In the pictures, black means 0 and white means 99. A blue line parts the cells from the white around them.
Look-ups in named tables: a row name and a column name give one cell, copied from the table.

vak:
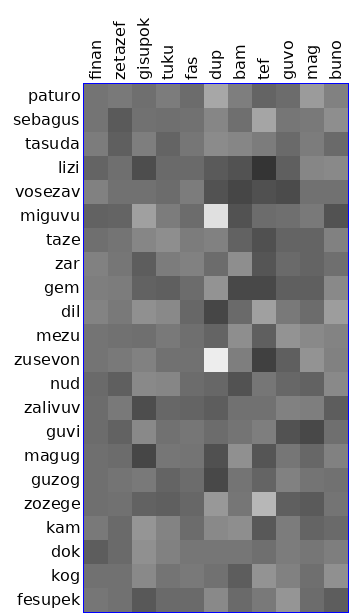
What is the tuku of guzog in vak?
39
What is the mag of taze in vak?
39
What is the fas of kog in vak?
47
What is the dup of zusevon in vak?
92
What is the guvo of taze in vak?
39
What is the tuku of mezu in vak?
47
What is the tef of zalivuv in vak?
44
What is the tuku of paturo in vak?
48
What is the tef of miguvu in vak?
42
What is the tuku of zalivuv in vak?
40
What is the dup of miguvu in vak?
87
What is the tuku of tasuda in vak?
39
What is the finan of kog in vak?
44
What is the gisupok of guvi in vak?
53
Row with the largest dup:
zusevon

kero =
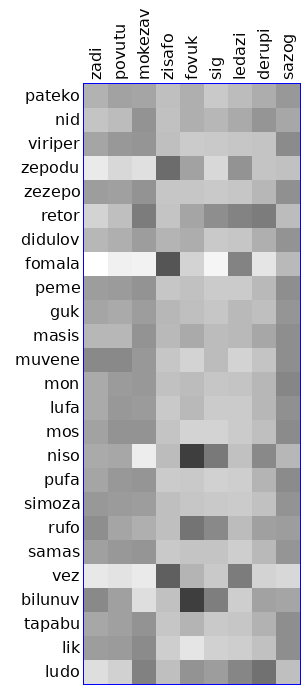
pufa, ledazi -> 80
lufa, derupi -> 71
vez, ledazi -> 48
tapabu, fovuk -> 70
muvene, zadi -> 53
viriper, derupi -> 76
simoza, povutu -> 60
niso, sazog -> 71
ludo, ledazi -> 52
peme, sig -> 79
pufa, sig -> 81
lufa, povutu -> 59
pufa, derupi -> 70
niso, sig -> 47
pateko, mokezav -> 64
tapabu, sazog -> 55
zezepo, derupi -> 71
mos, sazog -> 54
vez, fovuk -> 70
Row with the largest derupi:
fomala

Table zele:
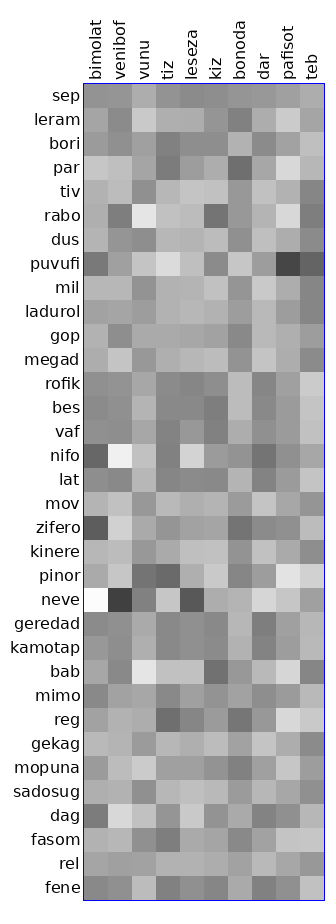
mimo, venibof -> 63
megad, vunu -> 59
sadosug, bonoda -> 60
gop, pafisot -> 68
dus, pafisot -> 67
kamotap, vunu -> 68
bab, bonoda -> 59
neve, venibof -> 25
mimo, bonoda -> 63
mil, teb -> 52
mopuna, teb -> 61
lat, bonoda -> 70
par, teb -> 71
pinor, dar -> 61
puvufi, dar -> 61
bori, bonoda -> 69
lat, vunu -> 71
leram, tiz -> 68
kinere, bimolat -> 71
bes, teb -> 76
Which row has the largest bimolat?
neve

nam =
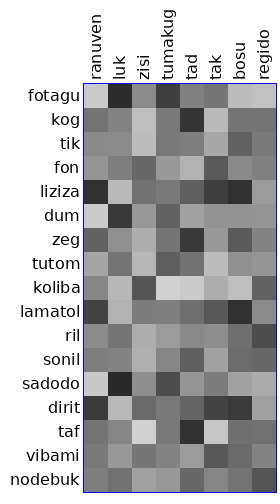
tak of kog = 72
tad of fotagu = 50
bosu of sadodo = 63
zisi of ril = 67
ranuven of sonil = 49
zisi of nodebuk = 62
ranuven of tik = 53
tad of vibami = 60
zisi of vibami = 46
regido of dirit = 62
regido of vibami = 51
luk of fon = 49
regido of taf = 44
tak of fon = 35
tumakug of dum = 38
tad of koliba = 79
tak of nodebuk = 52
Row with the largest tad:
koliba

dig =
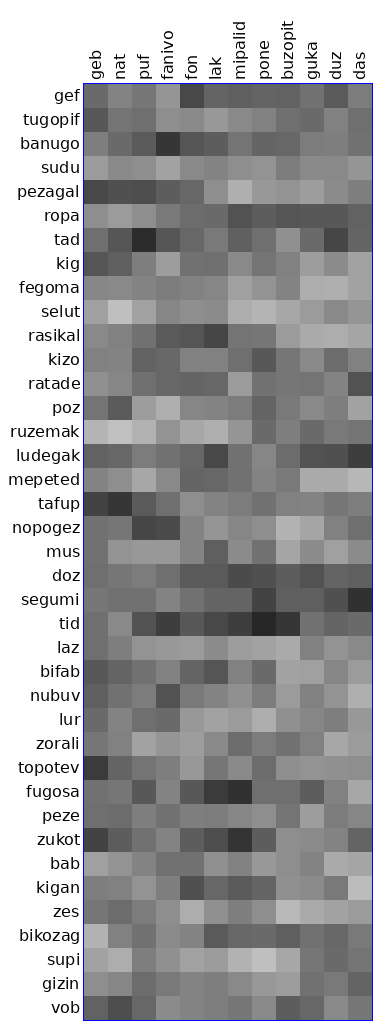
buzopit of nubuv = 60
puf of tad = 17
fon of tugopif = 53
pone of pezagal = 59
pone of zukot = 36
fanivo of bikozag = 54
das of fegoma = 63
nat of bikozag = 50
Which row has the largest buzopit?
zes

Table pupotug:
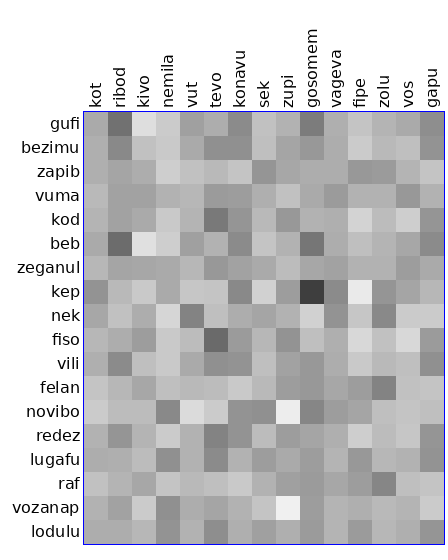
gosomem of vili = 59
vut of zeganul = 71
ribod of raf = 70
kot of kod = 70
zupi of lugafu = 66
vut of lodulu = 69
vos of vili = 74
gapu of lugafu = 57
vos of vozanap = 70
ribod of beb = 42
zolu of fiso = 75
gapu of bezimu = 57
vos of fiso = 84
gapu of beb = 54
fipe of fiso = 84
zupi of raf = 62
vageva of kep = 54
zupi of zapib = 65
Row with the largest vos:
fiso

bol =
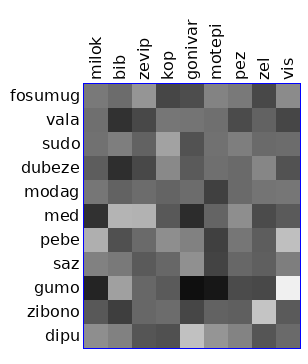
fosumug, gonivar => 30
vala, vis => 27
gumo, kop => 35
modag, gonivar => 42
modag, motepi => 25
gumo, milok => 14
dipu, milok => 55
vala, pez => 29
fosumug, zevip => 58

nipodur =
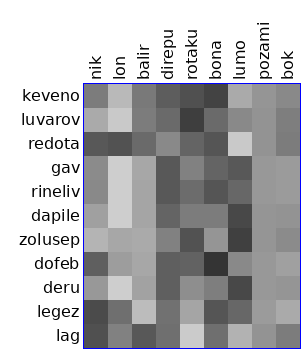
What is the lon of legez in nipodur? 43
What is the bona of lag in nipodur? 43
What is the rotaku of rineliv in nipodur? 42
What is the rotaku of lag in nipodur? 79
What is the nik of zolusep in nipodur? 70
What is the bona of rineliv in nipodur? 33
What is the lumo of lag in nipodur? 69
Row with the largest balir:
legez

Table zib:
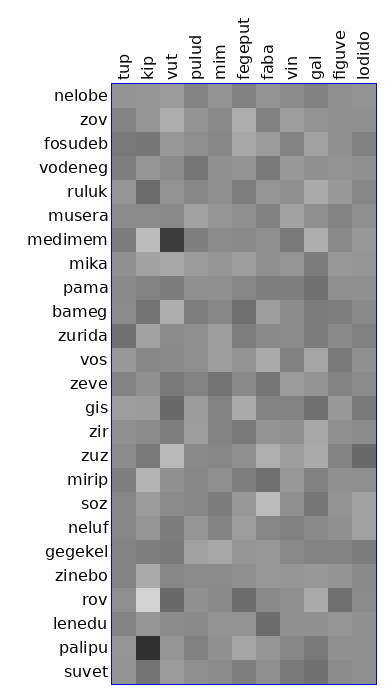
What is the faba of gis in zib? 51
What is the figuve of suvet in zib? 54
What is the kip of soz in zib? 60
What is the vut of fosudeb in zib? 59
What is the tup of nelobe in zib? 57
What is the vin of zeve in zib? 60
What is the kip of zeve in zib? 56
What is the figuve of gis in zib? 59
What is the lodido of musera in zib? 55
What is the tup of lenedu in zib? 51
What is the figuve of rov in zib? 43
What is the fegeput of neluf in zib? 61
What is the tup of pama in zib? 53
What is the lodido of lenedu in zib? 56
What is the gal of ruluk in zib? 66
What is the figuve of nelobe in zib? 55
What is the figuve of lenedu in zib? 58
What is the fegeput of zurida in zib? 49
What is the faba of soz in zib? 73
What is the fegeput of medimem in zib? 53

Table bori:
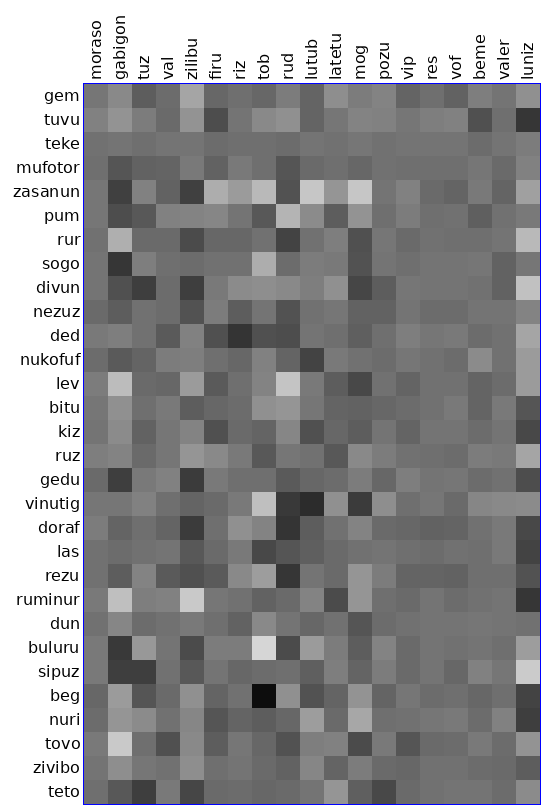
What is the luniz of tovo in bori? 57
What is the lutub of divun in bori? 49
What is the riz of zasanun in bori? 60
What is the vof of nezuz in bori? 42
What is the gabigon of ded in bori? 49
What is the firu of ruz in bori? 53
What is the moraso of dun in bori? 44
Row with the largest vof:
tuvu

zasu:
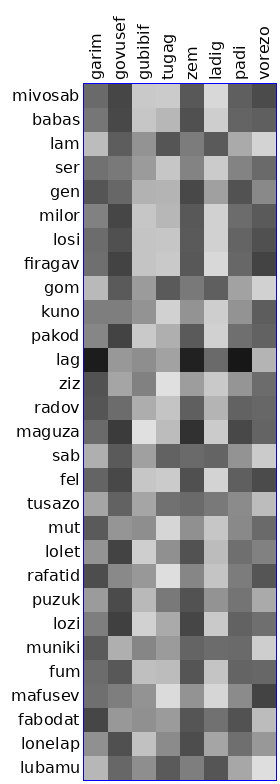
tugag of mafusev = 85
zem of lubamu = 49
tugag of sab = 38
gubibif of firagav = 76
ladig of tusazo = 47
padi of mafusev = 54
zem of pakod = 35
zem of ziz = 61
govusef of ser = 47
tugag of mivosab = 79
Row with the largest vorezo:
lubamu

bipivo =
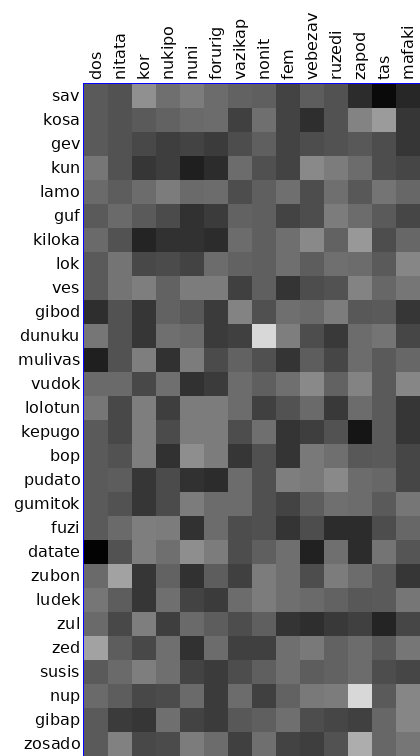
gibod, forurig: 23
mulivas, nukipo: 19
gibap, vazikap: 34
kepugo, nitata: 28
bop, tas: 35
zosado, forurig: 42
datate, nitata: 32
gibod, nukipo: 38
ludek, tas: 35
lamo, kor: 42
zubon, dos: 41
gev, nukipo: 24
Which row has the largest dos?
zed

